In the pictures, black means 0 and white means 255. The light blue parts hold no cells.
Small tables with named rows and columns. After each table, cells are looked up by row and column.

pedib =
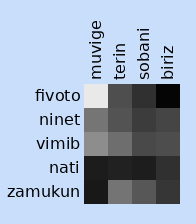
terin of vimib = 110
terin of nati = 33
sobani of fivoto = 48
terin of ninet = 83
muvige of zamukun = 24
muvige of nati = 28
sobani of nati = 29
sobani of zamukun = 87
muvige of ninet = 117
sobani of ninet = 60
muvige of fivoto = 233
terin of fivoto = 78
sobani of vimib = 73
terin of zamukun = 116

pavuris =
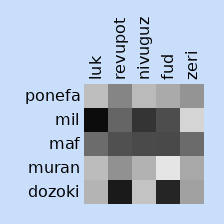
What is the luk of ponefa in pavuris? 190
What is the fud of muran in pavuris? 229
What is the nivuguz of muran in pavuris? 178
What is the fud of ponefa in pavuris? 170
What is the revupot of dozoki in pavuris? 26
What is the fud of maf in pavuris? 73

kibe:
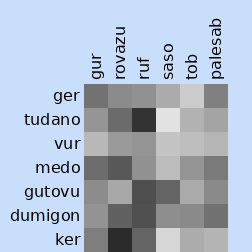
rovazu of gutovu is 168
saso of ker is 215
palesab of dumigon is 113
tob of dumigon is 138
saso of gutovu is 100
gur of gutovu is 140
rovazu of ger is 139
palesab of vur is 181
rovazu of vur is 154
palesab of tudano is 164
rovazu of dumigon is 97
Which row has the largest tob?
ger

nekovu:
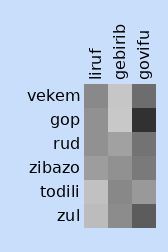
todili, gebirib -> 136
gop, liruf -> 145
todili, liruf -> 193
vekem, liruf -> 137
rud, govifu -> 115
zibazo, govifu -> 122
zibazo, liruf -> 157
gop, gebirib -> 200
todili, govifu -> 153
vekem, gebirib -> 198
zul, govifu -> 92
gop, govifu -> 49
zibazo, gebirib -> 145
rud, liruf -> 145
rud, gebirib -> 161
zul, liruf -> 188

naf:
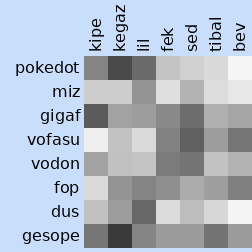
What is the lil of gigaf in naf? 157
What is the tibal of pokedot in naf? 217
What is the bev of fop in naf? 128
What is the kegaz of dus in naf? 156
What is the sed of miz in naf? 179
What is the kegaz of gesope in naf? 57
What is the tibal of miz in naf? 221
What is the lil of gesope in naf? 133
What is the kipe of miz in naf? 205
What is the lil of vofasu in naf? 218
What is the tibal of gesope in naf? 115

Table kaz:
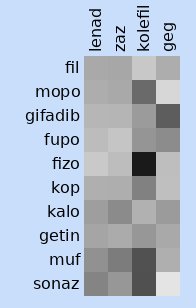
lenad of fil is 169
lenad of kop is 175
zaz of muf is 124
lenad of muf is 145
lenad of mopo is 173
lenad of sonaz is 132
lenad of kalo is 158
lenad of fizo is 201
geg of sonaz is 228
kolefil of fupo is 149
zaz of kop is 174
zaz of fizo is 189
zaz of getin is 171

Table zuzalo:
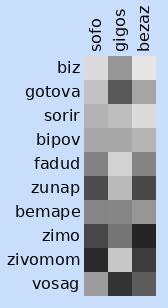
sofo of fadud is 129
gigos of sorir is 189
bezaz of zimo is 37
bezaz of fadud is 132
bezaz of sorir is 218
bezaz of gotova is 165
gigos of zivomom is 199
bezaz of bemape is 150
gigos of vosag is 51
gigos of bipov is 167
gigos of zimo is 117
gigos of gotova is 89
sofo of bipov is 167
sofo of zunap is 76
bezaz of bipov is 181
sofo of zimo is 71
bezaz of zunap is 72
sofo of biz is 218
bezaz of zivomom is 60
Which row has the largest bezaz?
biz

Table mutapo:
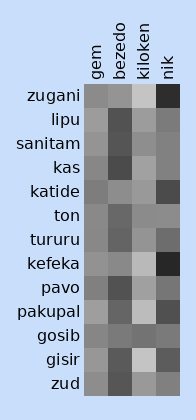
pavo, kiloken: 160
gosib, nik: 122
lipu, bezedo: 82
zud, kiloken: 153
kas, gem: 135
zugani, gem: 139
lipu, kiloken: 156
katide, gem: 125
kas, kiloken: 161
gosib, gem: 134
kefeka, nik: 39
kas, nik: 129
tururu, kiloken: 148

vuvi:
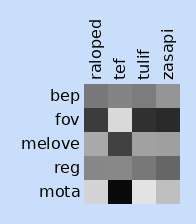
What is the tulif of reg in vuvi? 120
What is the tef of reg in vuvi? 136
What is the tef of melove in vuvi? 65
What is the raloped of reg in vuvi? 135
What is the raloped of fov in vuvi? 60
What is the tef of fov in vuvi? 217
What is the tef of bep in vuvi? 132
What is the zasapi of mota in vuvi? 191
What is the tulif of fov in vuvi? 49
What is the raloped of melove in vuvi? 169
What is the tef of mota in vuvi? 10
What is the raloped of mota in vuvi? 211
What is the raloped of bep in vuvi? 120
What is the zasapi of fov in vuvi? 42
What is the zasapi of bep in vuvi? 149

